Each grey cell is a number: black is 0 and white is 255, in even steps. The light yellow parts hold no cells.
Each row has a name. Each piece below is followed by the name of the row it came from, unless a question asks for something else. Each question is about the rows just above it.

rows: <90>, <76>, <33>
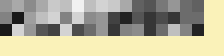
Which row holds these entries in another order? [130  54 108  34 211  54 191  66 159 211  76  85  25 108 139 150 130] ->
<76>
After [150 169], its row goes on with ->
[139 169 201 191 241 191 211 201 169  97  85 120 150 108  97]

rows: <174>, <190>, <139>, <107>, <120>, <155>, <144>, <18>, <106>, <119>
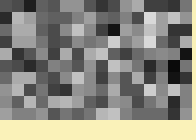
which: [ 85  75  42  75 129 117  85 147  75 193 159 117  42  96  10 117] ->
<155>
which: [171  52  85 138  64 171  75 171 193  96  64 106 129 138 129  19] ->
<120>
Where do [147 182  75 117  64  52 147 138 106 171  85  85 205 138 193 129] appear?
<18>
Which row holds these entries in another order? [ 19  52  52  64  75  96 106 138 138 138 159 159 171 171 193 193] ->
<139>
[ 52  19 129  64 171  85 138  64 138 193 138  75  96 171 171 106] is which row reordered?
<144>

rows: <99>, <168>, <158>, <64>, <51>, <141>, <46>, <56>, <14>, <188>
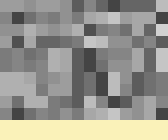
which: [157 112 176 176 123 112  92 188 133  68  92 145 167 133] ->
<14>
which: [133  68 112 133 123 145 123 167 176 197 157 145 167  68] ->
<188>
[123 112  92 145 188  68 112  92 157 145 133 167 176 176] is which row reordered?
<46>
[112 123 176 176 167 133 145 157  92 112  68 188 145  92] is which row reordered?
<46>
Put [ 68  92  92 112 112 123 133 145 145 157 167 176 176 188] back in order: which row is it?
<46>
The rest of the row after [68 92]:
[145 167 133]

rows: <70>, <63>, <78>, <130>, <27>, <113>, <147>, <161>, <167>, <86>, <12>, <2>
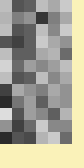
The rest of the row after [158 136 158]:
[190]
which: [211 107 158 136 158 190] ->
<113>

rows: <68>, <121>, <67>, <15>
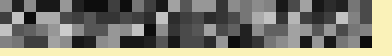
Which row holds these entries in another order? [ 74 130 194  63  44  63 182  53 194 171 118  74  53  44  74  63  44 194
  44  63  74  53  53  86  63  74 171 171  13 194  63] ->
<121>
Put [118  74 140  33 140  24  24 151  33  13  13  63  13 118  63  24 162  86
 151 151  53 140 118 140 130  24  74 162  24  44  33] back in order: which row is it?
<68>
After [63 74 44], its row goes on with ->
[ 53  74 118 171 194  53 182  63  44  63 194 130  74]
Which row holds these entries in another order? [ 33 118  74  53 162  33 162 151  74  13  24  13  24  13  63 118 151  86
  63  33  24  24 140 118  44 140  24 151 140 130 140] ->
<68>
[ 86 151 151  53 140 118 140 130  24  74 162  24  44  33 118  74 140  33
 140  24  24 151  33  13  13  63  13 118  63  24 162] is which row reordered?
<68>
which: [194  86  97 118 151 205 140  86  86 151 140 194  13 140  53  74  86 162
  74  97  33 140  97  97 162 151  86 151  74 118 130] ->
<67>
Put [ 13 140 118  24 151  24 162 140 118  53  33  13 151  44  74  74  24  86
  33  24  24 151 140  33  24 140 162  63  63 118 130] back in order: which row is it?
<15>

